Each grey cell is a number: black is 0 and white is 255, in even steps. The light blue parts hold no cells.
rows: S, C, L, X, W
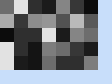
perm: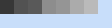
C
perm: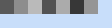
C
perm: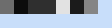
L
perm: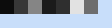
S
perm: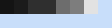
W
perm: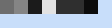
L

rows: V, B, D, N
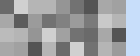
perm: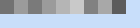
B
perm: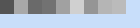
D
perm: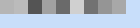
D
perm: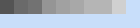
V

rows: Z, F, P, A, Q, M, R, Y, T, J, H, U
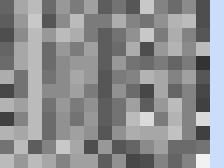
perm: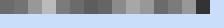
Q
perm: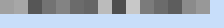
Z
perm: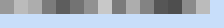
P
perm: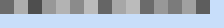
A

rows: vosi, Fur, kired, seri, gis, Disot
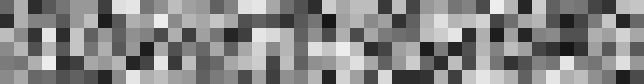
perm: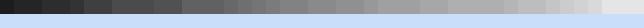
kired
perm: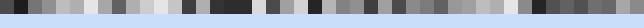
Disot
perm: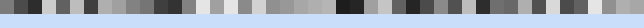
kired
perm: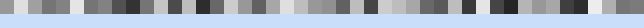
gis
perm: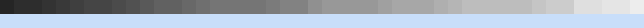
vosi
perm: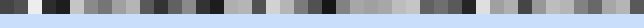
Fur
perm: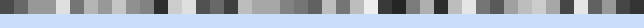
gis

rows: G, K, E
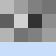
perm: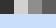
K
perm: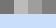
G

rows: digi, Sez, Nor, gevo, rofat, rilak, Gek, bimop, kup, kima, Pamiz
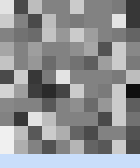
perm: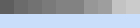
rofat
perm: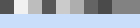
kima
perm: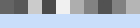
Pamiz
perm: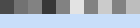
kup
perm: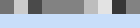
kup
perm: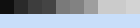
Gek
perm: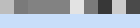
rilak

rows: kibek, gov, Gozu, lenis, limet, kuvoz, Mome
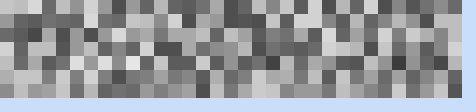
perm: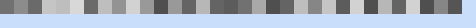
kibek
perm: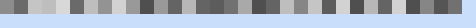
kibek

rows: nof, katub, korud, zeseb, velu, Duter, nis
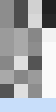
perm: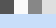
velu
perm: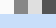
velu
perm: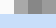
Duter
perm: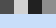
nof
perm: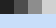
nof
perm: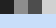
nof
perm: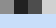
nof

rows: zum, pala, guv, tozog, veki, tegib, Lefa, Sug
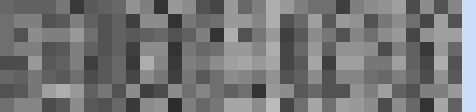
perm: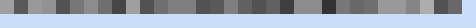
pala
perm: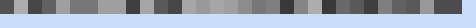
veki
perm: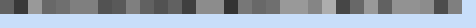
tozog
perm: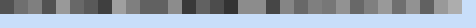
zum
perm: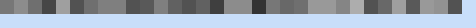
pala
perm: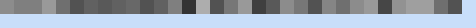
guv
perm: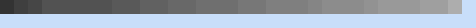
pala

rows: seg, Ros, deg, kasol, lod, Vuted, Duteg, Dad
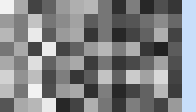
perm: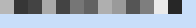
Dad
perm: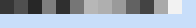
seg
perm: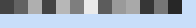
deg
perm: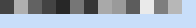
deg

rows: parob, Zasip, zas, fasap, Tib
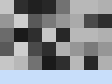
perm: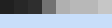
parob
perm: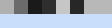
zas
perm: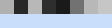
Tib
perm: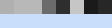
zas
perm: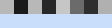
zas
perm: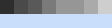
Zasip
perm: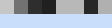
parob

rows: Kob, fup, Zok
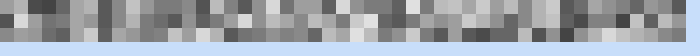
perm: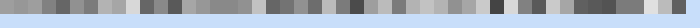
Zok
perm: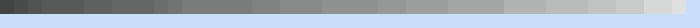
Zok
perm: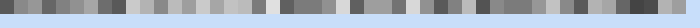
Kob
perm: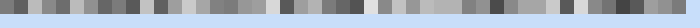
Kob
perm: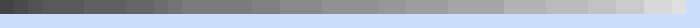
fup

